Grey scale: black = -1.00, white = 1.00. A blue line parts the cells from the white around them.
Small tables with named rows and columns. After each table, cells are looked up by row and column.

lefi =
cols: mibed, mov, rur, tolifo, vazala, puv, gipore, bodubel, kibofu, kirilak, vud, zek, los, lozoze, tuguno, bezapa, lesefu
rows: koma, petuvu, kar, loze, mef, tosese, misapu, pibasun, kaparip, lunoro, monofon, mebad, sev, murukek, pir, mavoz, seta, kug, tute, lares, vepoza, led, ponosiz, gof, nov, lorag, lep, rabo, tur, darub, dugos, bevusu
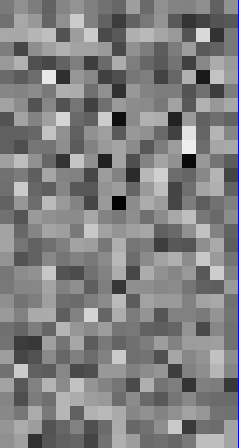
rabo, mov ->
-0.31
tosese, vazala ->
-0.63
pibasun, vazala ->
-0.36
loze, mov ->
-0.45
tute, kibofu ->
0.44
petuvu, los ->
-0.30
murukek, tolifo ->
-0.26
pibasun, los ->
0.27
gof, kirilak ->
-0.06
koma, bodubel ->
-0.11
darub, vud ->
0.14
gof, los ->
-0.21
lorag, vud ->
-0.10
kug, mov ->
-0.08
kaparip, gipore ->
-0.25
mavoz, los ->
0.32

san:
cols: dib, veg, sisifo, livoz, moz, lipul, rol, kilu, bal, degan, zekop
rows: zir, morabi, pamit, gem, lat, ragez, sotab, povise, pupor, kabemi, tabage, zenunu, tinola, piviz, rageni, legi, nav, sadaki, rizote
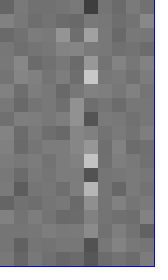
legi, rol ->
0.01
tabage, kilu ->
-0.13
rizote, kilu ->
-0.15
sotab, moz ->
-0.18
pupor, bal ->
-0.06
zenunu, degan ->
-0.05
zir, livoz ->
-0.11
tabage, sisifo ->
-0.08
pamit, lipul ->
-0.14
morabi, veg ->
-0.06
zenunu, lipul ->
0.01
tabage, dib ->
0.00

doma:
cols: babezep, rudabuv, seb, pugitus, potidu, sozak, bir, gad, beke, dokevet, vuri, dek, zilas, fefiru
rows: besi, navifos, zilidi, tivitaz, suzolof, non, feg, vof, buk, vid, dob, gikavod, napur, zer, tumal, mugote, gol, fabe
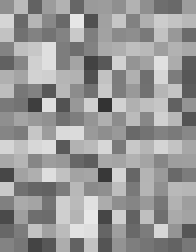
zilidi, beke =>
0.08
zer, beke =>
0.49
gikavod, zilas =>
0.24
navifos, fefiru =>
0.44
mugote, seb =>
-0.14
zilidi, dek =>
0.52
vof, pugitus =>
0.75
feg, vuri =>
-0.11
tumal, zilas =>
0.40
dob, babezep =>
0.67
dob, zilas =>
0.53

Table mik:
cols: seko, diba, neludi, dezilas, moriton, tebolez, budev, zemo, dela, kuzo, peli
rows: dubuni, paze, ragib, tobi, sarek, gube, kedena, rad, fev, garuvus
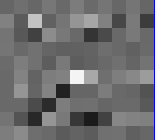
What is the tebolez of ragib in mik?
-0.18
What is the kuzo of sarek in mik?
-0.21
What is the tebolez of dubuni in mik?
-0.03
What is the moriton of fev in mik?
-0.05
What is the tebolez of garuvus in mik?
-0.22
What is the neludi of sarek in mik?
-0.11
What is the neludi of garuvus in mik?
-0.14
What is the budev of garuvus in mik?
-0.28
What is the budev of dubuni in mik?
-0.17
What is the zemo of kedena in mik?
-0.03
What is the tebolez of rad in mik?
-0.13
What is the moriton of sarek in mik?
-0.05
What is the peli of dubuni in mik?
-0.20
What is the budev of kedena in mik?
-0.20
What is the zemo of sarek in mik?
-0.18
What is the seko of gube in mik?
-0.18
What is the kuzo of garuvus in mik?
-0.25
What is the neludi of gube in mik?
-0.22
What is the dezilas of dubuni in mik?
-0.07
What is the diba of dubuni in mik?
-0.13

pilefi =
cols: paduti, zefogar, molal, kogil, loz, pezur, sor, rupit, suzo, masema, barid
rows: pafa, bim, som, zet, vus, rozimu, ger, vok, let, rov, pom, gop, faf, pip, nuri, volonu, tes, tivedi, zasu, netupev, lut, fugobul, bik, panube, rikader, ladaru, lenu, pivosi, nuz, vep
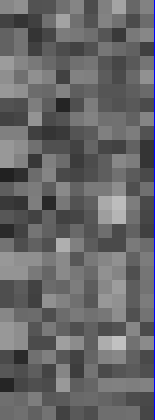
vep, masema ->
-0.12
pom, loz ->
-0.37
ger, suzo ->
-0.33
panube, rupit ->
-0.40
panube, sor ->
-0.24
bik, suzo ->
0.11
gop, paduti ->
0.19
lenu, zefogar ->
-0.39
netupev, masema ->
-0.38
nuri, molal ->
-0.01
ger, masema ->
-0.26
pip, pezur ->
-0.22

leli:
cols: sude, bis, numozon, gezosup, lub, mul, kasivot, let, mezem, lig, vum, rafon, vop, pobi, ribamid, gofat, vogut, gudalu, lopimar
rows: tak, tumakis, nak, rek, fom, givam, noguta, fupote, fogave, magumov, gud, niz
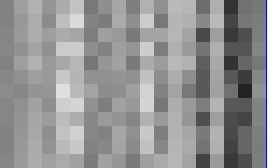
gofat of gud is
0.38
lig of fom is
-0.04
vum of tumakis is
0.60
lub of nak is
0.34
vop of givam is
0.35
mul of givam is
0.42
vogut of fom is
-0.61

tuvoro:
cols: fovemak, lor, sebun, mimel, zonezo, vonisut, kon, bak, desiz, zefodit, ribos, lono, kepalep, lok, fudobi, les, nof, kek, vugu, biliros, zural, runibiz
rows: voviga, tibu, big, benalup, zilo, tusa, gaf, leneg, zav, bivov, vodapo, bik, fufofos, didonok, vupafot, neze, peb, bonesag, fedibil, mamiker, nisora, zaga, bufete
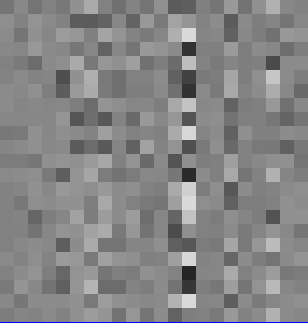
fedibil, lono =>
0.02
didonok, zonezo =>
0.19
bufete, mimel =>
0.08
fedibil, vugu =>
-0.02
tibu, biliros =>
0.04
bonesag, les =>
-0.05
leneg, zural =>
-0.11
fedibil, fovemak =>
0.08
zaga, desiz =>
0.13

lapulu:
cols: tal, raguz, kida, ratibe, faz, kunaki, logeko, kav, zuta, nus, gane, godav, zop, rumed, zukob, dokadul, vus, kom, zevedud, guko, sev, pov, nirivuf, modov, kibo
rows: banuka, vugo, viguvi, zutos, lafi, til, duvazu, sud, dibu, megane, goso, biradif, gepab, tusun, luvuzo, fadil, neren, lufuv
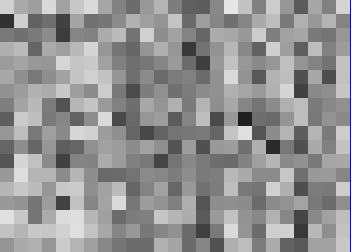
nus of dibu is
-0.18
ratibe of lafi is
0.18
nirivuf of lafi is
0.03
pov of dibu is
0.48
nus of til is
-0.13
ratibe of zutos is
0.33
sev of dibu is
0.17
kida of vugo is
-0.23
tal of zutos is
0.37
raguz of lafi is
0.29
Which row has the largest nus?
vugo

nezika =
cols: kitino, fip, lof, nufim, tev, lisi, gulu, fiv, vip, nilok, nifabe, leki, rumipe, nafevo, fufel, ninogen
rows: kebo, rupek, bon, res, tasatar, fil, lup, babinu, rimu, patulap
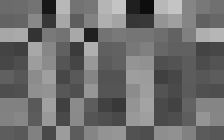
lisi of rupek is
-0.27
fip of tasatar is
-0.39
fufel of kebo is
-0.06
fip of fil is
-0.32
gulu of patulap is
0.04
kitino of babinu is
0.01
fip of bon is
0.33
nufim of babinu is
0.26
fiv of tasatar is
-0.29
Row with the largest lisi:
bon

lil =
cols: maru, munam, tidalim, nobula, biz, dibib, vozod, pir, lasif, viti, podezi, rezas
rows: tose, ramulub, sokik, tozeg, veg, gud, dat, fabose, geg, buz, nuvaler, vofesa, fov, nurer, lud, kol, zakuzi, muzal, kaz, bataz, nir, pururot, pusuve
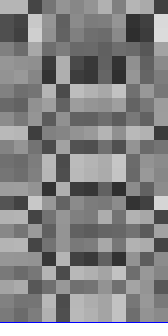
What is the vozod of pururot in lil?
0.36
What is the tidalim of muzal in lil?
-0.46
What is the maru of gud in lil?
0.15
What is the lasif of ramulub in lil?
0.17
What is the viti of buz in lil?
0.45
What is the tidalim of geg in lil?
0.17
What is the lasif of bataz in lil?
0.52
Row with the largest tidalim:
sokik

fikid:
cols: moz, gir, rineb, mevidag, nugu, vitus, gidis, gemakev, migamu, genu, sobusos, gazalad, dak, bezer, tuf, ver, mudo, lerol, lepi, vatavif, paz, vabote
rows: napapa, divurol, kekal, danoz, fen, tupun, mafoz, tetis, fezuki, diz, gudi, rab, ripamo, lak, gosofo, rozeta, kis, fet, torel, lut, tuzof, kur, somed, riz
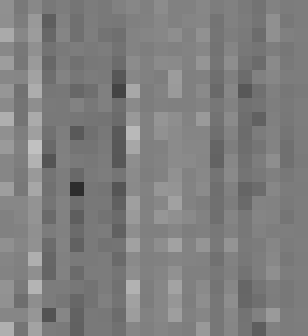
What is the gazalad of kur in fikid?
0.06
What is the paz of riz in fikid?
-0.03
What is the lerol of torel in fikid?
-0.06
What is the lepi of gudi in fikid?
-0.08
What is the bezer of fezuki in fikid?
0.03
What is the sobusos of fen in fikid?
0.01
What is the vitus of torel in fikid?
-0.04
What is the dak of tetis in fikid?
0.00
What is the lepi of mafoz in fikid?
-0.12
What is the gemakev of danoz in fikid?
-0.02
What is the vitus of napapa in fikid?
-0.08
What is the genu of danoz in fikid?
0.03
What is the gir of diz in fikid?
-0.01
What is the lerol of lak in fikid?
-0.21
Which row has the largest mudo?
fet

